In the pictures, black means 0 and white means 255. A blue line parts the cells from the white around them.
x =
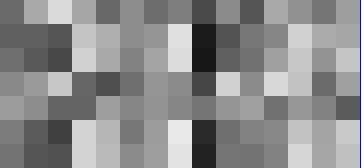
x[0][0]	105
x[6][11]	129
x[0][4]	102
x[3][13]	107
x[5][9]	112
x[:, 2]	[218, 85, 71, 200, 100, 63, 81]
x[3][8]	69
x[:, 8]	[73, 26, 23, 69, 116, 41, 34]
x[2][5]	129
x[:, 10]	[84, 117, 113, 140, 160, 129, 115]
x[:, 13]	[116, 172, 146, 107, 129, 163, 165]
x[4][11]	113
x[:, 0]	[105, 97, 111, 137, 157, 124, 115]
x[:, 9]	[139, 83, 97, 207, 149, 112, 116]
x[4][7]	132
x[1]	[97, 96, 85, 196, 174, 141, 149, 223, 26, 83, 117, 133, 209, 172, 165]
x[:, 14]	[158, 165, 197, 159, 90, 202, 191]
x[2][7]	219
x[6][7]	227
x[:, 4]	[102, 174, 169, 78, 158, 182, 186]
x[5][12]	194
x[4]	[157, 141, 100, 100, 158, 134, 146, 132, 116, 149, 160, 113, 150, 129, 90]
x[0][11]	170
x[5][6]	157

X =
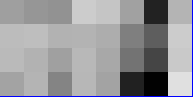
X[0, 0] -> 159
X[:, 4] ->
[197, 173, 168, 163]
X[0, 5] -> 161
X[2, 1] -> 178
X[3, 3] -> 183
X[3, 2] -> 132
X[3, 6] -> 2

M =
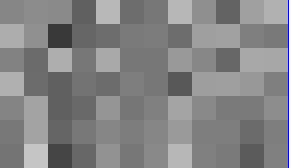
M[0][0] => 134
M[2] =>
[130, 107, 174, 119, 169, 119, 119, 153, 135, 103, 168, 167]
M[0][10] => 160
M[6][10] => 91
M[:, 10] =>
[160, 127, 168, 152, 122, 107, 91]
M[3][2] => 96
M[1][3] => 102
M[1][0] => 173
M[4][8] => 137
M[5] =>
[120, 163, 101, 120, 134, 125, 134, 154, 126, 126, 107, 126]
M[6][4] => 146
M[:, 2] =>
[138, 57, 174, 96, 96, 101, 69]
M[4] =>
[132, 163, 96, 105, 149, 118, 128, 164, 137, 122, 122, 141]
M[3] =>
[176, 108, 96, 115, 108, 126, 119, 88, 158, 159, 152, 127]
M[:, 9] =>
[99, 161, 103, 159, 122, 126, 122]
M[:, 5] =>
[109, 122, 119, 126, 118, 125, 119]
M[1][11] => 121

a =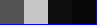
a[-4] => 82
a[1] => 198
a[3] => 7

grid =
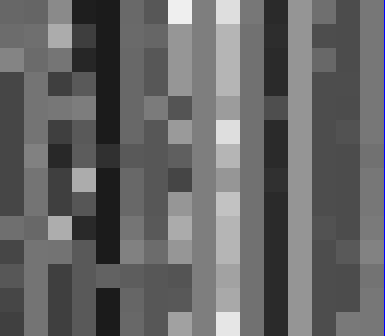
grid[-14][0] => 103
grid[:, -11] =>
[105, 106, 104, 104, 104, 104, 89, 104, 104, 117, 129, 93, 102, 104]
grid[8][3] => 86
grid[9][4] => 27
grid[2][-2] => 76
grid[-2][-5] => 42
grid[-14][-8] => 126
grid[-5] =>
[111, 104, 173, 41, 27, 117, 89, 171, 126, 181, 113, 42, 149, 82, 76, 122]
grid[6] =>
[70, 129, 40, 92, 48, 89, 87, 95, 126, 181, 113, 42, 149, 77, 76, 113]
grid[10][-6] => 113
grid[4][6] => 123
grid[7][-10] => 87
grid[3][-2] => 77
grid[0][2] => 138
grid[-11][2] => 63
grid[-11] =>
[70, 116, 63, 89, 27, 104, 87, 150, 126, 181, 113, 42, 149, 77, 77, 119]
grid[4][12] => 149
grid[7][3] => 172
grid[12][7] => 88
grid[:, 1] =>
[101, 111, 107, 116, 116, 116, 129, 116, 116, 104, 116, 116, 116, 116]
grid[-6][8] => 126
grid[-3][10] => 113
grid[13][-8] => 126
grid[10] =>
[70, 116, 115, 89, 27, 129, 108, 150, 126, 181, 113, 42, 149, 77, 89, 130]
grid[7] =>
[70, 116, 63, 172, 27, 104, 87, 69, 126, 150, 113, 48, 149, 77, 76, 119]
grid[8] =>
[70, 116, 63, 86, 27, 104, 87, 150, 126, 194, 113, 42, 149, 77, 76, 119]
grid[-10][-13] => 125
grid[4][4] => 27

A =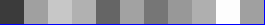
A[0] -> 59
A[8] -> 175
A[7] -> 152
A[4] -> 101

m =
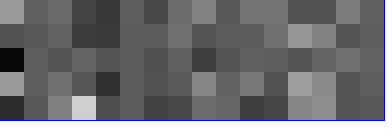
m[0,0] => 154
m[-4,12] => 149
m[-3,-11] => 93
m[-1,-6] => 63
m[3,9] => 99
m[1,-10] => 92
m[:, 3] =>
[68, 60, 100, 87, 207]
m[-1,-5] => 70
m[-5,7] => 108
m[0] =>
[154, 97, 106, 68, 56, 94, 73, 108, 130, 88, 116, 117, 83, 82, 124, 97]
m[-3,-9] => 96
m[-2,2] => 113
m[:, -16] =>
[154, 83, 9, 154, 45]
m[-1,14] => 85
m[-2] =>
[154, 94, 113, 87, 48, 93, 83, 90, 133, 99, 121, 82, 158, 137, 84, 95]
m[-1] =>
[45, 89, 128, 207, 78, 93, 67, 73, 109, 103, 63, 70, 133, 141, 85, 88]
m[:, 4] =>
[56, 59, 84, 48, 78]

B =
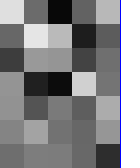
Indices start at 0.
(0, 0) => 223
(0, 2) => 8
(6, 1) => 125
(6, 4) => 45
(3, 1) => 32
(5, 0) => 132
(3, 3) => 208
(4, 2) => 122
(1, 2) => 186
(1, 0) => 103

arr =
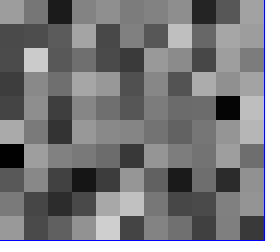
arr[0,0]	157
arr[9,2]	96
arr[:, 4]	[143, 72, 74, 152, 111, 137, 108, 60, 168, 207]
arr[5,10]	182
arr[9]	[153, 74, 96, 146, 207, 68, 131, 112, 64, 127, 57]
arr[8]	[122, 70, 44, 73, 168, 193, 119, 71, 74, 128, 148]
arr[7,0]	88
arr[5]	[170, 122, 51, 152, 137, 133, 115, 98, 118, 149, 182]
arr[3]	[61, 137, 111, 166, 152, 80, 135, 83, 172, 144, 163]
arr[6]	[1, 158, 129, 121, 108, 56, 149, 125, 115, 158, 110]
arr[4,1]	142
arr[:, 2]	[27, 91, 88, 111, 62, 51, 129, 65, 44, 96]
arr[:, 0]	[157, 74, 75, 61, 68, 170, 1, 88, 122, 153]
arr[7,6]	97
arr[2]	[75, 203, 88, 111, 74, 58, 153, 139, 71, 158, 124]
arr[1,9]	166
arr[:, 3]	[131, 164, 111, 166, 134, 152, 121, 21, 73, 146]
